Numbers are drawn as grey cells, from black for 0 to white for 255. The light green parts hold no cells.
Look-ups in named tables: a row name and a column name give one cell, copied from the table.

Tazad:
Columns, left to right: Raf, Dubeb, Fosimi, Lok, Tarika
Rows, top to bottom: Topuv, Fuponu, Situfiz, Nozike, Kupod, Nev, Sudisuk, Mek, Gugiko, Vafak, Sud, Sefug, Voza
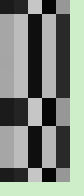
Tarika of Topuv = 151
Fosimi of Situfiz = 15
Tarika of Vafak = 41
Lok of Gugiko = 6
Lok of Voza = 6
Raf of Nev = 166
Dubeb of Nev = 188
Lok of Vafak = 183
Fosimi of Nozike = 15
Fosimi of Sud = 15
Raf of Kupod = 165
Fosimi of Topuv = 198

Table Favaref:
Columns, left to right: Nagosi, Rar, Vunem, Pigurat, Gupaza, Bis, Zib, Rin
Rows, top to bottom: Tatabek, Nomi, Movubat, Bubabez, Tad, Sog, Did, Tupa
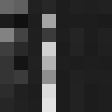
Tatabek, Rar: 96
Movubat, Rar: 67
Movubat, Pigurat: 59
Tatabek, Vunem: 33
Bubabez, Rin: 32
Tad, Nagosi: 52
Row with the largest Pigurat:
Tupa

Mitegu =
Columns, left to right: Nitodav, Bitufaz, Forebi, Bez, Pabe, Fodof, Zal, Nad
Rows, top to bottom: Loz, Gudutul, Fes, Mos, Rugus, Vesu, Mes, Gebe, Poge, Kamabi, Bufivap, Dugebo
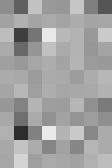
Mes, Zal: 169
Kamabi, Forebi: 129
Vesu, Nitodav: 171
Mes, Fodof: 168
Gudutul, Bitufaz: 176
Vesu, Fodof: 157
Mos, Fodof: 179
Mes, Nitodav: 165
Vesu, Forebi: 155
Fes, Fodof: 179
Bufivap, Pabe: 162
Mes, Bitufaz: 183
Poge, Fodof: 149
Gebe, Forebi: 180
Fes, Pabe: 185
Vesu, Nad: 183
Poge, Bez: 146
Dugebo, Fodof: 163

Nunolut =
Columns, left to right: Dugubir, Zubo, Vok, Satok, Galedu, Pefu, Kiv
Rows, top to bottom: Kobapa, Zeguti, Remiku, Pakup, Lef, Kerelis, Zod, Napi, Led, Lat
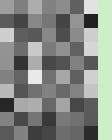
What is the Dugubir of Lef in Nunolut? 146
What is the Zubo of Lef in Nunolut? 51
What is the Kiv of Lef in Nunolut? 87
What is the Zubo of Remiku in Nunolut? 93
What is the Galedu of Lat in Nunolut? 109
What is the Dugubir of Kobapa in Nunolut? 158
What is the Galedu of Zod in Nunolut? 105
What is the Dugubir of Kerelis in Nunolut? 129
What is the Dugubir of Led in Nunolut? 130
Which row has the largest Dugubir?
Remiku

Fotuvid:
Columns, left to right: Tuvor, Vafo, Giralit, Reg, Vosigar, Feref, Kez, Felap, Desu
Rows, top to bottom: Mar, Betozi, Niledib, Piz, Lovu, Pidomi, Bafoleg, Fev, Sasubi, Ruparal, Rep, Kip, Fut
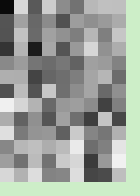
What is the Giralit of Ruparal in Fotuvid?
148
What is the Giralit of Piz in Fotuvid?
27
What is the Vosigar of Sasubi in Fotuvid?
161
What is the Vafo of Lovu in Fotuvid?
156
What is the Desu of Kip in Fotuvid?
241
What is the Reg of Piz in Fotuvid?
167
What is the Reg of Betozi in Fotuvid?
139

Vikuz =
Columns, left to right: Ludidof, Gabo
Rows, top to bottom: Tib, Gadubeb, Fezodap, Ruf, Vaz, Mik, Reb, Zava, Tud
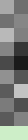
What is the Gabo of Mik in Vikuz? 85
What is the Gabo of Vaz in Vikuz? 26
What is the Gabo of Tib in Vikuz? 110
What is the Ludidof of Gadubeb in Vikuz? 113
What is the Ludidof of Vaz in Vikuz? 73
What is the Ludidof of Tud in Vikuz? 90
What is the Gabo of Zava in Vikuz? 79
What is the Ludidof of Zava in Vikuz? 123
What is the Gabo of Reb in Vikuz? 195
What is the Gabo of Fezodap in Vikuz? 128
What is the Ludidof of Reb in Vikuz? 91
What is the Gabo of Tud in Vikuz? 130
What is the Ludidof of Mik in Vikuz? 145
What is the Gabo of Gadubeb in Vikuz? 134
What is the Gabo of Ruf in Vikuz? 54
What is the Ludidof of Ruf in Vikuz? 133
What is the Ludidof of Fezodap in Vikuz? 185

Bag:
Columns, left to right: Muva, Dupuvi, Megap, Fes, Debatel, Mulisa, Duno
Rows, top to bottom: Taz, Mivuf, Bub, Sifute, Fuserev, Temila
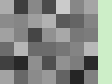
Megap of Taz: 136
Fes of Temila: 153
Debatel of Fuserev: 145
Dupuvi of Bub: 132
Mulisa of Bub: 120
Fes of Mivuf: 178
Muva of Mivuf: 139
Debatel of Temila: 99
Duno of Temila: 128

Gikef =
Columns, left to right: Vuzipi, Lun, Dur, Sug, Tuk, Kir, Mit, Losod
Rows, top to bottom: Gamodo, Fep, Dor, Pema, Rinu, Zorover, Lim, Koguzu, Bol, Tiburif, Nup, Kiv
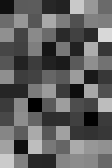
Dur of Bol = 101
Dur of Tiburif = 170
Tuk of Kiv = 134
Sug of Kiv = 38
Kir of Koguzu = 77
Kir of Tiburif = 53
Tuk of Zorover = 90
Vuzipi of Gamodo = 16
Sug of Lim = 155
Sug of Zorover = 102
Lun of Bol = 142
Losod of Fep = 126
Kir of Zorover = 156
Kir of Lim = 13
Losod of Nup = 145
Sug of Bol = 45
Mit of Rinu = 143
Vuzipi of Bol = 72
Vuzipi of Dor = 144

